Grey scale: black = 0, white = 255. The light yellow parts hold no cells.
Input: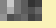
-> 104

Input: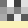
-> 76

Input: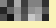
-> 199

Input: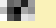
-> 47

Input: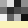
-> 100

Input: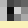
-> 43

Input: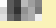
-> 158

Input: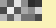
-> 116

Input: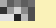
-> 35

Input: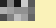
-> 189
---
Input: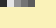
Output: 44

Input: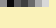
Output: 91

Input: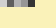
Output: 208

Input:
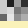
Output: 144

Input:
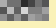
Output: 144

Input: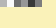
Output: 250

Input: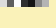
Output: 252

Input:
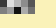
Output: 127

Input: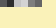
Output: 45

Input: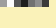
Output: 85
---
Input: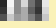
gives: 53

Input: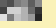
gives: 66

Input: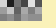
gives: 156

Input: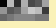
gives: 149

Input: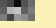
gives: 96

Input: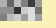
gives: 143

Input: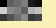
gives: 206

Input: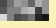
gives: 88
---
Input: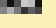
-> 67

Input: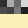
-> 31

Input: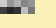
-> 119

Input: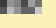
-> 199

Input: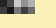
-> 107

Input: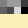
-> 2

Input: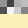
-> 132
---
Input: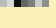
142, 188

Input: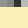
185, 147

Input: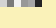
36, 211

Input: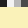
74, 31

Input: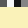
133, 88

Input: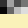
117, 6

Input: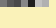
177, 119

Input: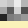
181, 36

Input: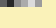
156, 96

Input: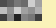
161, 63
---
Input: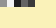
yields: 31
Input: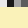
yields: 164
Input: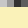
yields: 51
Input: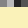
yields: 38
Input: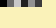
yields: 200
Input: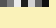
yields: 236
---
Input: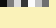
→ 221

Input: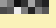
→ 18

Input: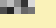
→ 133

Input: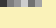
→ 152

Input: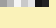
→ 245

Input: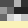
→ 179
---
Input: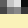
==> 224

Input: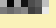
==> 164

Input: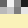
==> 141

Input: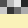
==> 230

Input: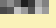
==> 101

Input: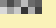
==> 121

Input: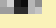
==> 29

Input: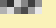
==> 204
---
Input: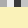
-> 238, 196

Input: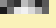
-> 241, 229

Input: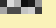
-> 220, 207

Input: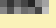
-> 191, 162

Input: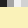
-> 241, 210

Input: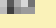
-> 215, 199
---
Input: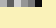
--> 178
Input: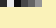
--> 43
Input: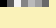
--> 0
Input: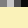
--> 126
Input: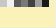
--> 199
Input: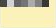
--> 72
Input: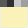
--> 89
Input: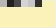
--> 182
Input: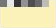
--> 117
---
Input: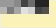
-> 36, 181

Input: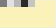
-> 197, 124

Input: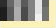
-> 103, 30

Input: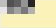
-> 37, 230

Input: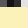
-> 227, 88

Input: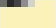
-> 210, 110

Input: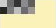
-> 94, 38

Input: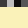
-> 86, 58

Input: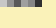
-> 48, 199
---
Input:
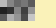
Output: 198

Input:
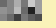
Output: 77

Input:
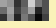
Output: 65

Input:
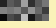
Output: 104

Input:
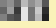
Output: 32

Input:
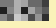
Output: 46

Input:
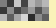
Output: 95

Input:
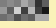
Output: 168

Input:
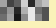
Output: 82

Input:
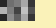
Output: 54
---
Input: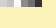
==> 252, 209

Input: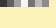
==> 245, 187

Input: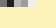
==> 238, 184

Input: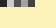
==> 205, 163

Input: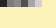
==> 209, 166

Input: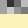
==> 202, 189

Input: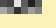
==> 226, 168
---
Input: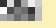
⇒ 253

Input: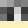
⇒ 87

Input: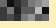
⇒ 59

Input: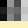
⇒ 31

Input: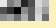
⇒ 80

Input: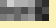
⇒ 92
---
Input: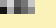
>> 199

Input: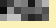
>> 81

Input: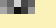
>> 99

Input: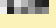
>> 33

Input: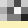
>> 112

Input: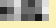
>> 237

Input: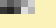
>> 209

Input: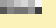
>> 246

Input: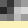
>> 215
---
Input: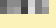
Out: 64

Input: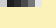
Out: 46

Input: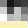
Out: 254

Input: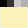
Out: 6

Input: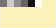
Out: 139

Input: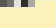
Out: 112

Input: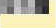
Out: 157
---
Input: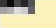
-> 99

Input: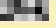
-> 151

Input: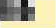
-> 81

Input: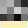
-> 152

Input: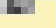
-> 162

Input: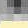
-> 134
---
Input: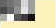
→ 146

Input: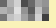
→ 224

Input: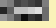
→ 192

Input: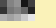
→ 131

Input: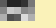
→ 190

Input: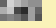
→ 71

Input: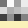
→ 190

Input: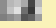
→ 224

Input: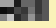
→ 71
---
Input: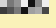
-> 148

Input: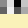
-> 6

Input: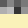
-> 92

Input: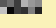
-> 61

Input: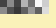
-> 68

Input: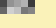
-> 163

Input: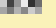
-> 150

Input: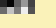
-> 95
